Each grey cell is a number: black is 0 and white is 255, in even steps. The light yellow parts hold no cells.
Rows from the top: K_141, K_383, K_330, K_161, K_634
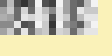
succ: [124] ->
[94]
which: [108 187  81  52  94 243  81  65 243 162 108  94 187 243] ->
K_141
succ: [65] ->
[243]
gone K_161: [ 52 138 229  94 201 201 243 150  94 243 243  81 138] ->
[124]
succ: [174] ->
[162]
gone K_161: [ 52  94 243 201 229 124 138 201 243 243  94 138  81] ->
[150]

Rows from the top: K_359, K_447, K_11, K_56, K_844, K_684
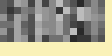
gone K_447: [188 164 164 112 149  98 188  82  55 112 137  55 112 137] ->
[125]
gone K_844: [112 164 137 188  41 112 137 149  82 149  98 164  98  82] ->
[176]

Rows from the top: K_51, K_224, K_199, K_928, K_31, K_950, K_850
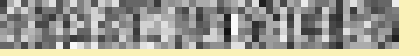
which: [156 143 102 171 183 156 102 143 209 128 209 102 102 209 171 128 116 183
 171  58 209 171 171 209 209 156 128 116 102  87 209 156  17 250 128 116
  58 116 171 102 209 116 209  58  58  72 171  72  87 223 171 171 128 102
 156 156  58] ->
K_31
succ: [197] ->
[102]

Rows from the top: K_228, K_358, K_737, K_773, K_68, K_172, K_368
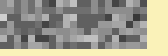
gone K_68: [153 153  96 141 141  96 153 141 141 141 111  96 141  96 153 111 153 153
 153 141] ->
[165]
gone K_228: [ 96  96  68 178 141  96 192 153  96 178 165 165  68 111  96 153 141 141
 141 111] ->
[80]
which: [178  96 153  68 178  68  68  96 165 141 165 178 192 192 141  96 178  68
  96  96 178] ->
K_172

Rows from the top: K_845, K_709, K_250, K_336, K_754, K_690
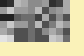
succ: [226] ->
[212]
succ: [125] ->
[185]
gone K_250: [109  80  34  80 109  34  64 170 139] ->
[93]

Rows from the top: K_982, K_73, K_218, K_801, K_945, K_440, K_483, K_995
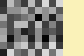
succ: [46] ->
[187]
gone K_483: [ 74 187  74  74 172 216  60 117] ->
[202]
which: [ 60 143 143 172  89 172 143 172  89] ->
K_73
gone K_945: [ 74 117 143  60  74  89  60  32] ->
[159]
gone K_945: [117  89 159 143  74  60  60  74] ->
[32]
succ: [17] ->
[117]
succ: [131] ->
[60]

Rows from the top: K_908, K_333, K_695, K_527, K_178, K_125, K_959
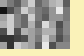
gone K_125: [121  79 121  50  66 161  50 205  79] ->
[149]
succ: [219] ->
[161]
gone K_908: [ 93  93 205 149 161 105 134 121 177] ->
[191]
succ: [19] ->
[79]
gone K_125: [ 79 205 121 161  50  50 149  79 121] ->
[66]

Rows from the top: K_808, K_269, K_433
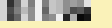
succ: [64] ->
[102]
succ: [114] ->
[212]
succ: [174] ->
[9]

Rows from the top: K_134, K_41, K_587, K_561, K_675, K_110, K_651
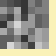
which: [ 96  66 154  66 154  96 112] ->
K_587
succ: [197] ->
[169]
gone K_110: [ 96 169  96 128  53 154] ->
[141]
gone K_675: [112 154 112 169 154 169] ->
[183]
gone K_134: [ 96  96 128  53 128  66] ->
[80]
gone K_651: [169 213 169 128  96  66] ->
[197]

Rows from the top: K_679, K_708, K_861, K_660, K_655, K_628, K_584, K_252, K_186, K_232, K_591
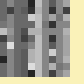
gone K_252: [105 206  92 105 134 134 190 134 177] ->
[164]
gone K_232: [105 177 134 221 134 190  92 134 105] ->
[118]
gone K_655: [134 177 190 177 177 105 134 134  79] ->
[149]
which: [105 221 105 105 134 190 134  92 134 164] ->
K_584
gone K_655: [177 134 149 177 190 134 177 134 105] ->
[79]

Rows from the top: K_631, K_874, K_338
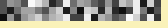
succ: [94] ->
[66]
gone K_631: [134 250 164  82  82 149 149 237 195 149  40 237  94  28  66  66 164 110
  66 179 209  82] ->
[222]

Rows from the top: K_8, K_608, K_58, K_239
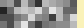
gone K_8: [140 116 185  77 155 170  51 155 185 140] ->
[91]
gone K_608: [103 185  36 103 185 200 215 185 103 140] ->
[227]
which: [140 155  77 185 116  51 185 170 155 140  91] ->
K_8
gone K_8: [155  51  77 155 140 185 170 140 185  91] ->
[116]
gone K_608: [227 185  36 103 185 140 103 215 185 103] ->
[200]
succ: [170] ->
[155]

